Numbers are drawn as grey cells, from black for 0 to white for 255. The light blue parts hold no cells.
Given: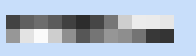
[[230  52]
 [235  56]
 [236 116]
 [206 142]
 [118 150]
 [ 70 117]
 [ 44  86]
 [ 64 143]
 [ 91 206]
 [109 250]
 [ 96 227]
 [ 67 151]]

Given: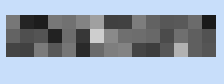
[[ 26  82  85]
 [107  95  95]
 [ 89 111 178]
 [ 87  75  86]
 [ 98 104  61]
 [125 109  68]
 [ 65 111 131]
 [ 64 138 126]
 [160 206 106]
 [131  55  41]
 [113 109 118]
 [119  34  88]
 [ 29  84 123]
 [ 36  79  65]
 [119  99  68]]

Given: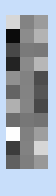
[[155 179 120 183  76  85  72 115 158 214 152]
 [131 140 122 138 130 131 133 119 128 130 126]
 [215  11  72  35 144 100 176 109 254  60  96]]

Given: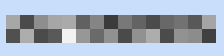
[[165  64]
 [ 88 140]
 [114 146]
 [104  75]
 [ 75 173]
 [ 99 145]
 [120  74]
 [ 59 145]
 [133 106]
 [ 97 151]
 [170 242]
 [166  89]
 [142  75]
 [ 75 173]
 [167  80]]

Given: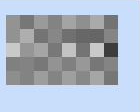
[[115 133  61 132 118]
 [170 102 201 119 166]
 [143 103 116 152 136]
 [164 112 195 128 159]
 [131 135 120 147 132]
 [154 116 165 120 157]
 [119 174 150 131 131]
 [147 146 201 128 142]]

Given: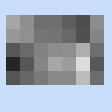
[[140 133 110  88 109]
 [ 78  80 174 220 188]
 [ 94 104 143 156 137]
 [110 115 141 167 137]
 [110 117 130 133 121]
 [143 144 106  87 103]
 [166 152  87  37  85]]
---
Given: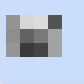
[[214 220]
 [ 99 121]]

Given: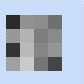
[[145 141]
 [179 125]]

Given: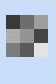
[[109 158]
 [148  68]]

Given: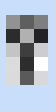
[[ 95 127]
 [177  35]]

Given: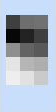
[[110 113]
 [ 35  63]]

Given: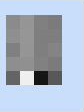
[[149 128]
 [150 126]]
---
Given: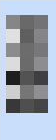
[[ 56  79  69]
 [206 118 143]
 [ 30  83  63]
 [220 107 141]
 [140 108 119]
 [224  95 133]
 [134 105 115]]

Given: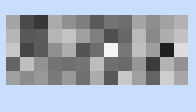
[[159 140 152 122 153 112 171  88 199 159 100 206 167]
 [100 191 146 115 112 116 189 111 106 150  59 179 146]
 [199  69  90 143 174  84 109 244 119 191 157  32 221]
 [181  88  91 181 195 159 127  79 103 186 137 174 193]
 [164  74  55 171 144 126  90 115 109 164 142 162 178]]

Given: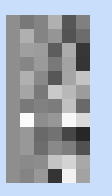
[[142 132 152  52 242 162]
 [142 138 141 196 211 168]
 [142 152 109 137 125  81]
 [142 152 105 114  70  39]
 [142 251 141 151 247 217]
 [142 121 129 124 193 105]
 [142 165 121 201 184 156]
 [142 176 137  87 165 196]
 [142 134 154 121 163  53]
 [142 159 156  93 171  55]
 [142 176 132 149  83 108]
 [142 120 132 176  86 128]]

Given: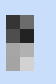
[[164 210]
 [166 177]
 [ 78  34]
 [ 53 108]]

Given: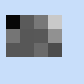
[[ 86  87 106  76]
 [117  87  88 145]
 [  7  90 120 201]]

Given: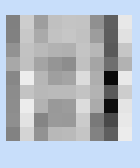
[[130 212 146 184 186 197 130  94 236]
 [143 226 133 154 153 203 121  73 232]
 [141 236 178 153 156 220 171  13 228]
 [140 195 184 186 186 195 179  89 205]
 [135 237 182 159 164 220 174   9 233]
 [168 193 164 149 141 193 165 111 178]
 [146 194 185 178 176 196 183  89 198]
 [129 200 170 194 198 193 157  93 225]
 [128 205 158 192 196 195 144  95 232]]
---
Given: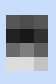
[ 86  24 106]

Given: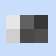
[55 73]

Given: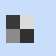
[219 139]

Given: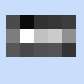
[ 61 203  81]

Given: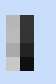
[ 53 186]

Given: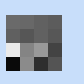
[ 92  97 132  10]

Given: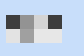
[ 61 231]

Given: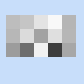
[181 223 241]

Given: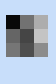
[173  69 118]
